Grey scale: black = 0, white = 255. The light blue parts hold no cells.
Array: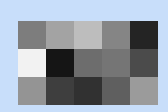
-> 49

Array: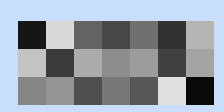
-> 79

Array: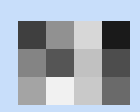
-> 201

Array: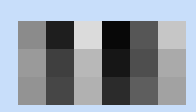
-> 177

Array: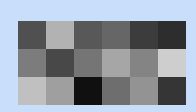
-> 16

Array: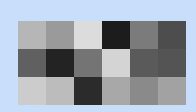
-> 43

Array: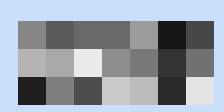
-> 77

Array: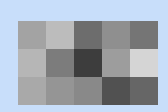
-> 137

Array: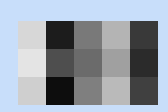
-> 127

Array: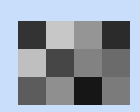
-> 22
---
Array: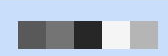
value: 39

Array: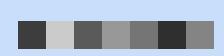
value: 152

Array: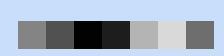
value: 29

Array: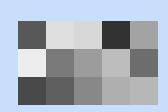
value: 156

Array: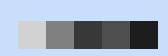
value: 56

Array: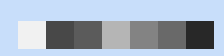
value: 181
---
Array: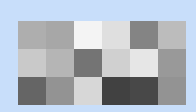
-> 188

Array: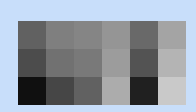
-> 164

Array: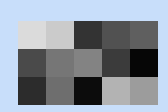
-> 95

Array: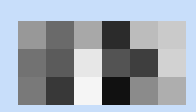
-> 202

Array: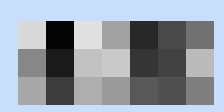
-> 113

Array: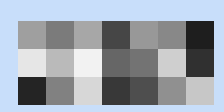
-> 30

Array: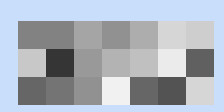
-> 206
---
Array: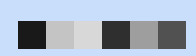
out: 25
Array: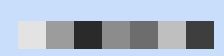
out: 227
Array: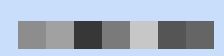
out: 141
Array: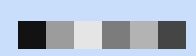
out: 18
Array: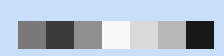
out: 121
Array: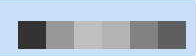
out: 51
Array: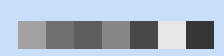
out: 162
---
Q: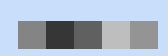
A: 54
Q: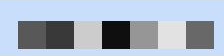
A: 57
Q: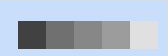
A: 112
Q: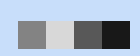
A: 216
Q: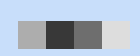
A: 56
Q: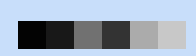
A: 24
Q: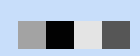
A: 2
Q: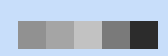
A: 165
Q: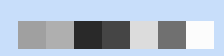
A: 175
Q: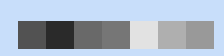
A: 42
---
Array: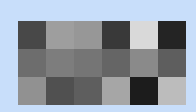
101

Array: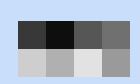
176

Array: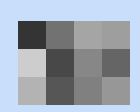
72

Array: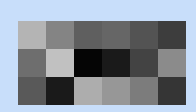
26

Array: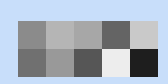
86

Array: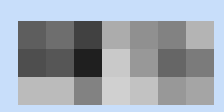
152

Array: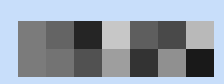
51

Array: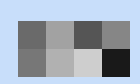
177
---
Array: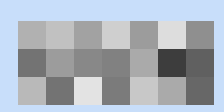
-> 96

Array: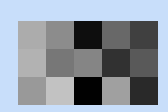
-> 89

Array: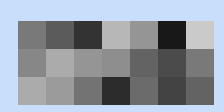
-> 121

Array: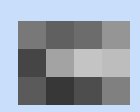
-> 189

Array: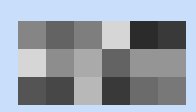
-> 149

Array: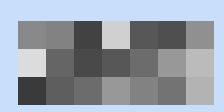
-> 187

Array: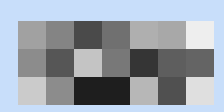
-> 100

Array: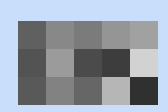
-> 210

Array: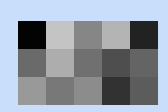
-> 100
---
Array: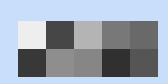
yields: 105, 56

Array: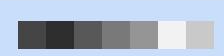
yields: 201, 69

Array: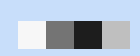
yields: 191, 247

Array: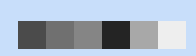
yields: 238, 75

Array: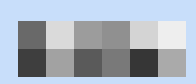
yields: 238, 62

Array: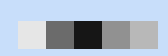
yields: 184, 230

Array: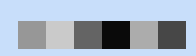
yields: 71, 151

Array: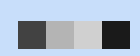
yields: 26, 66

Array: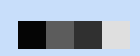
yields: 223, 5
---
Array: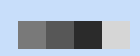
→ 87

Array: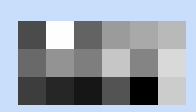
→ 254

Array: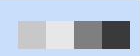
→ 231

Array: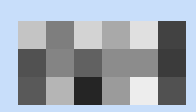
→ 126

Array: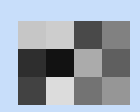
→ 205

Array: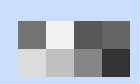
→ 242

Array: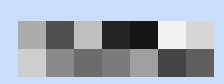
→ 80
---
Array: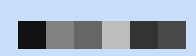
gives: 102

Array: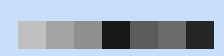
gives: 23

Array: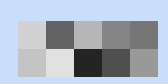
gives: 225

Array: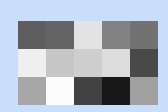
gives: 252

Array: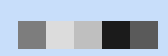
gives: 220

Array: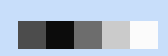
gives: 12

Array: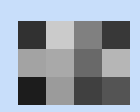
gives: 28

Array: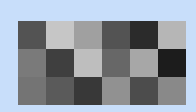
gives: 56
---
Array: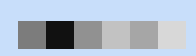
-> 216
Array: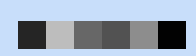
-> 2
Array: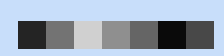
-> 72
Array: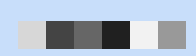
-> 153
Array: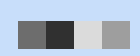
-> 158
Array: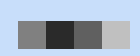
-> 192
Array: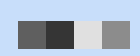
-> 140
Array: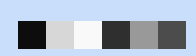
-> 76
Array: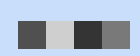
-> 121
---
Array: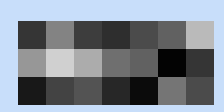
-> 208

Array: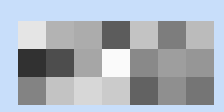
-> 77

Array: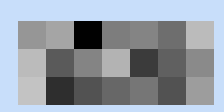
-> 90

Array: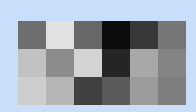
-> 140

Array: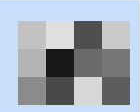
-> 24

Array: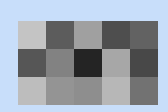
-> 130

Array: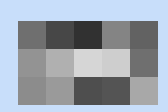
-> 176
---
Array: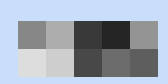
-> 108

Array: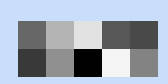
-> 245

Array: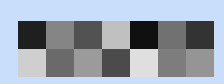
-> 125

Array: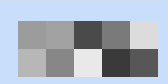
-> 58

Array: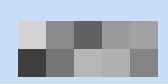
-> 176

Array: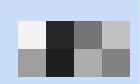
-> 173
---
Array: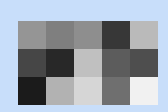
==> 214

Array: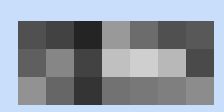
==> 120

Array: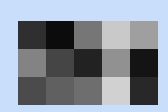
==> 110

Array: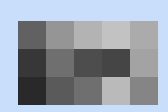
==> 111

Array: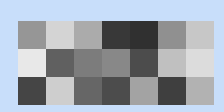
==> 163

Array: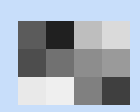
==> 239

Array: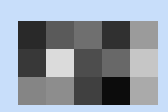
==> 64

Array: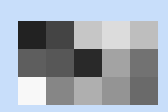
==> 175

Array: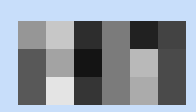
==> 123

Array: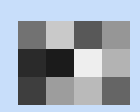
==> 157
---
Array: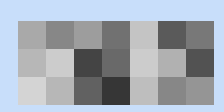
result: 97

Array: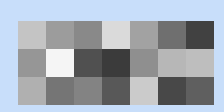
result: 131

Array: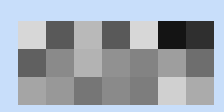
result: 118

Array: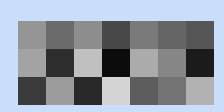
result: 40

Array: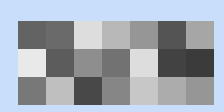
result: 72

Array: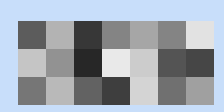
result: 98

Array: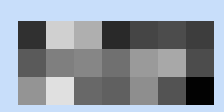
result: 104
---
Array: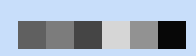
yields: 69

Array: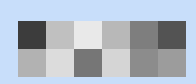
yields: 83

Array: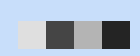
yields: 69

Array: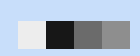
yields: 107

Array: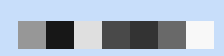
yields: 51

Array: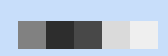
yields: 72

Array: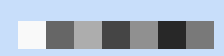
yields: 69
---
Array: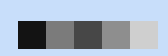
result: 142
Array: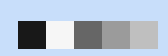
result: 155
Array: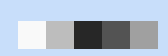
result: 83
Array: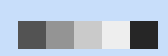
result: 238
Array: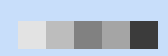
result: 165
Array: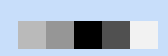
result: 80
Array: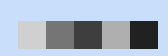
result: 175
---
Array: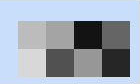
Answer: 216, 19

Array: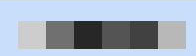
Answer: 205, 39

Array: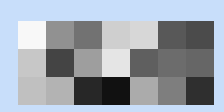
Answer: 248, 17

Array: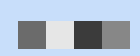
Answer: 230, 59

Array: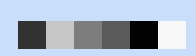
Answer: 248, 2

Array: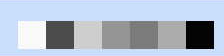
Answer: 249, 3

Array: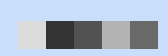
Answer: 219, 52

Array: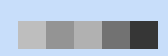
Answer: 190, 54

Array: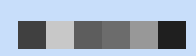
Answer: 200, 31
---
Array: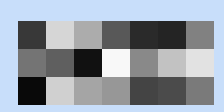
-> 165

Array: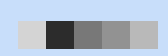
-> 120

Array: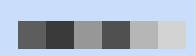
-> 151

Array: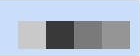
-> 122

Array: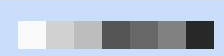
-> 189

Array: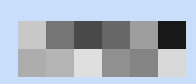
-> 223

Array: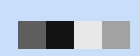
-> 232

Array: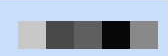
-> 95

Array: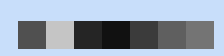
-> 37
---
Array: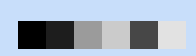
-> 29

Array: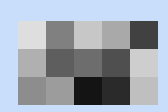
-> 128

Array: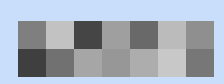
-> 194

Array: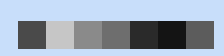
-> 198

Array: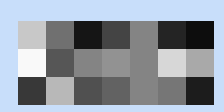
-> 112

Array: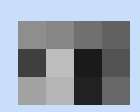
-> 134

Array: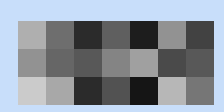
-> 110

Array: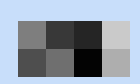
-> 56

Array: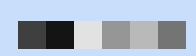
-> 20
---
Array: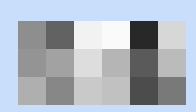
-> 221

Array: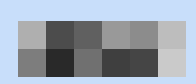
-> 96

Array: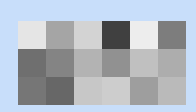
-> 179

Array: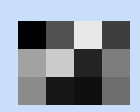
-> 35

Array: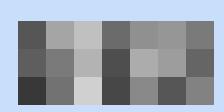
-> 179

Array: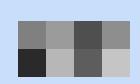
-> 79
